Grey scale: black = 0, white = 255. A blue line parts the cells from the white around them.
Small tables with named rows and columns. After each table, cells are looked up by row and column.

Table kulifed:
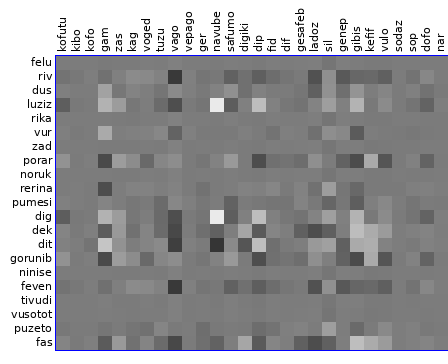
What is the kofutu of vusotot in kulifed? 124
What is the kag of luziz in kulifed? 119
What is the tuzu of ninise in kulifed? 123
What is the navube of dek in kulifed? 97
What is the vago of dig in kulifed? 78
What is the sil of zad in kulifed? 118
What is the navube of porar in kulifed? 130
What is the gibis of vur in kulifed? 91
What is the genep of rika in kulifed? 126
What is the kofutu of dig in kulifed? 93
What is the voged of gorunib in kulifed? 105
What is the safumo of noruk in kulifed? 125

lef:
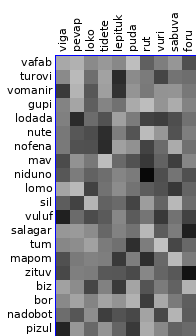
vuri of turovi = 69
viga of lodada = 128
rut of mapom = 46
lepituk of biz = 58
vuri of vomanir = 147
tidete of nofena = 43
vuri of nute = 151
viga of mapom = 80
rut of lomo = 92
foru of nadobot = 92
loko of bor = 132
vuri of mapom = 104
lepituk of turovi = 43

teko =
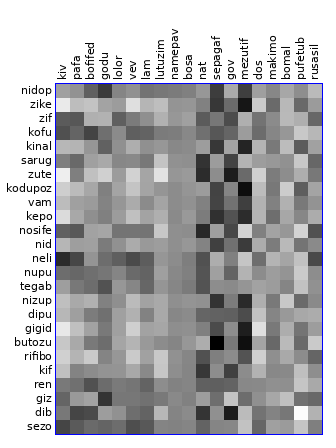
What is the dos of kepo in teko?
180
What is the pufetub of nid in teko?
116
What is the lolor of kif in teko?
148
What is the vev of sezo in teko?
78
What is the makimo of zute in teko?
124
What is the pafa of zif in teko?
87
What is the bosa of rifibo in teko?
134
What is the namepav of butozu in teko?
133
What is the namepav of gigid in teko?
142
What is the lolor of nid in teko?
145
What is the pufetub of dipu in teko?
168
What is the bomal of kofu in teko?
151
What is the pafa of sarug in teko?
105
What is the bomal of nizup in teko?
200
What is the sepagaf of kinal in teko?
55
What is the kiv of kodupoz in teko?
206
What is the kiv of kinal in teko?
183
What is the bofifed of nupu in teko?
111
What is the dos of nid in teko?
172

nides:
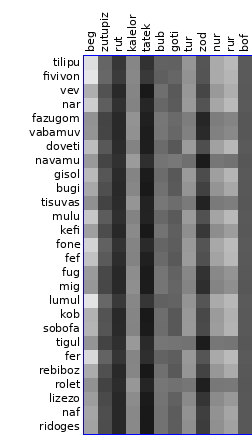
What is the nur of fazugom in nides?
125
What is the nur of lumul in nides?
170
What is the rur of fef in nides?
184
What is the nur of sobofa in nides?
157
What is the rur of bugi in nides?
168
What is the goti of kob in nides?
88
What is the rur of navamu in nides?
114
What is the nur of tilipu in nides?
170

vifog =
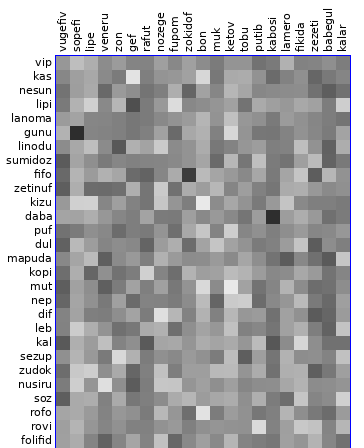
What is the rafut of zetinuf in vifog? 117
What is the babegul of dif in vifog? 102
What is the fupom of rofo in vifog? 150
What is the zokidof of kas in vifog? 161
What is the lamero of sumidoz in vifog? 115
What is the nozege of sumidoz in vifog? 133
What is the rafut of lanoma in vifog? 123
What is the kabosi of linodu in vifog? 127
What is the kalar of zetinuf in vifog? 144
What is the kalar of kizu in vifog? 122
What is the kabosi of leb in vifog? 117

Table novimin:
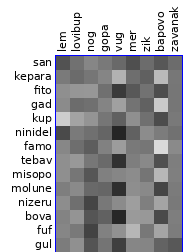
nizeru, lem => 141
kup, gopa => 118
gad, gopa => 132
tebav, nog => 119
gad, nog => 112
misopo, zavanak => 127
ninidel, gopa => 101
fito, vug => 58
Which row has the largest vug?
kepara

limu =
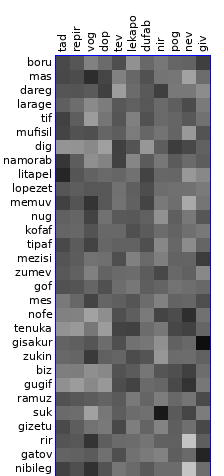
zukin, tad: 104
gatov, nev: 106
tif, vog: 156
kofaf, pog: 99
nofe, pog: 76
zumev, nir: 72
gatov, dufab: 122
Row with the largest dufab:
dig

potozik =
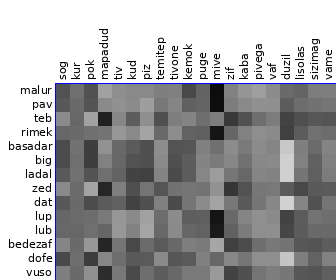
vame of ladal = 124
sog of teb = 139
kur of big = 111
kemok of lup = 94
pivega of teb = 110
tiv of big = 103
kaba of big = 113
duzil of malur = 106
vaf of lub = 143
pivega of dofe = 142
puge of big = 132
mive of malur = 13
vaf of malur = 140

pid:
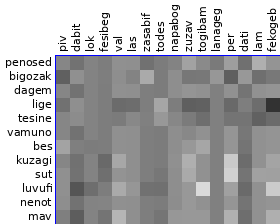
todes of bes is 124
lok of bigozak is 131
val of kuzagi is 167
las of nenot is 143
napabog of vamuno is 142
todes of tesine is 152
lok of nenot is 131
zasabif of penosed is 113
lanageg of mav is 128
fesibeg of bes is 125
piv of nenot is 142

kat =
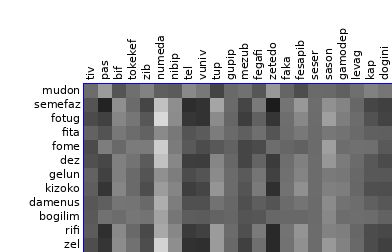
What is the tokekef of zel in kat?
113
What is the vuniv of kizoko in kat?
69
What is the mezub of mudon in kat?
113
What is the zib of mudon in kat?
130
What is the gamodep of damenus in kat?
114
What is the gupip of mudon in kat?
105
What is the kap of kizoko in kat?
79
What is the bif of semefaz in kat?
143
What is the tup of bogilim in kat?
99
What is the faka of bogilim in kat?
104
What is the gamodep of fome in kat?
109
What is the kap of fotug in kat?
82
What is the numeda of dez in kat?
193
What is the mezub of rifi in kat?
79

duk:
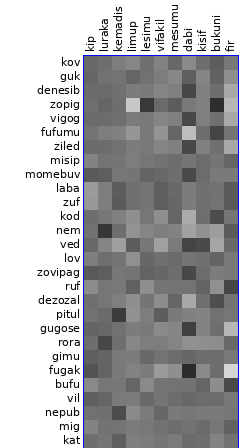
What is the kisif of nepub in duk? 122
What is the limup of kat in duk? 126
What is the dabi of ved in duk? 68
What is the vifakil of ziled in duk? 132
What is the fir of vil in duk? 120
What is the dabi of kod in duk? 171
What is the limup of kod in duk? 143
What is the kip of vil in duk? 95
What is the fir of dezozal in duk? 116
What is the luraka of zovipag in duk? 94
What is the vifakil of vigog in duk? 133
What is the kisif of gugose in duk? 131
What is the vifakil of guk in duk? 125
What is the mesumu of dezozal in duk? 102
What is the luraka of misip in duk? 115
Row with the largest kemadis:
ved

